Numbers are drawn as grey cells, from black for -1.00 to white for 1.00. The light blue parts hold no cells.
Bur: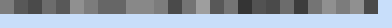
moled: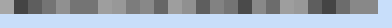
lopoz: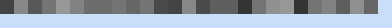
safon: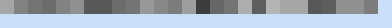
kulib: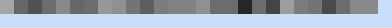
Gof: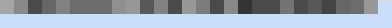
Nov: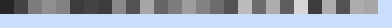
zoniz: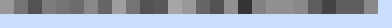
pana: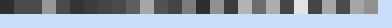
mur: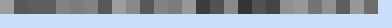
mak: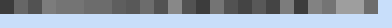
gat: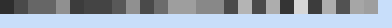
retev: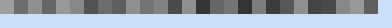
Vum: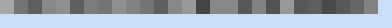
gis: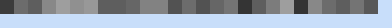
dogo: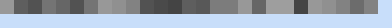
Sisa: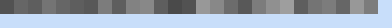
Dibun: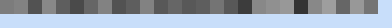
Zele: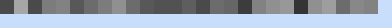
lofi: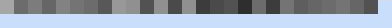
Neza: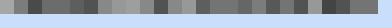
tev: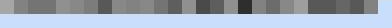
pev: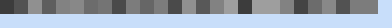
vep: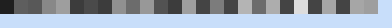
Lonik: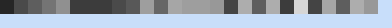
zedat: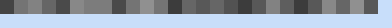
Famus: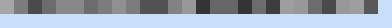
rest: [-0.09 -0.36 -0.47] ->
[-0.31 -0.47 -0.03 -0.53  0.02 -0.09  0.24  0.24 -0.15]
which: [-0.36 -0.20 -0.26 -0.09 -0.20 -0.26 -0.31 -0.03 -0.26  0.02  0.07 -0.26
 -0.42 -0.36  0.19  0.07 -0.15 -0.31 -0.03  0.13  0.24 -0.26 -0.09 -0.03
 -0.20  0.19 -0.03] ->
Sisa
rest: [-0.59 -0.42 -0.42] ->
[-0.09 -0.42 -0.31 -0.47 -0.20 -0.15  0.19]
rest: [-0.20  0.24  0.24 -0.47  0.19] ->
[ 0.13  0.02 -0.15  0.02]
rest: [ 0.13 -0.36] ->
[ 0.13 -0.42  0.13 -0.53 -0.42 -0.36 -0.64 -0.15 -0.53 -0.09 -0.26 -0.20
 -0.15 -0.09 -0.20 -0.36]
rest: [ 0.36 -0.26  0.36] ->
[-0.53  0.68 -0.47  0.30 -0.26  0.36  0.19]

